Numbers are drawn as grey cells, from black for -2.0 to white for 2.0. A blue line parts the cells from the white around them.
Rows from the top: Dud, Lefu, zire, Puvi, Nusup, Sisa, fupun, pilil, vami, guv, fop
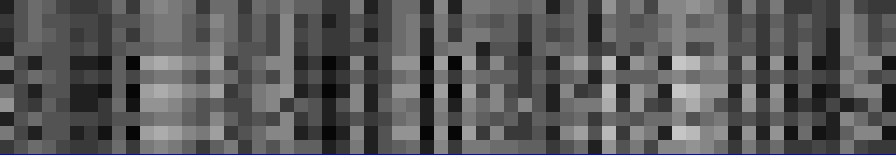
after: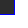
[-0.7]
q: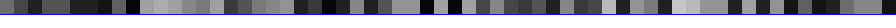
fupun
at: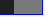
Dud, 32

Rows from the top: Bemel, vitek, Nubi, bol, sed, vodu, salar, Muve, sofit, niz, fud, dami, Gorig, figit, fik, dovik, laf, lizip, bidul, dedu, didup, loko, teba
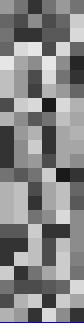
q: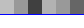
salar
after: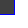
[0.8]
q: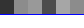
dami
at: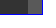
Nubi, 1
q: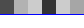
loko
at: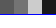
Gorig, 1

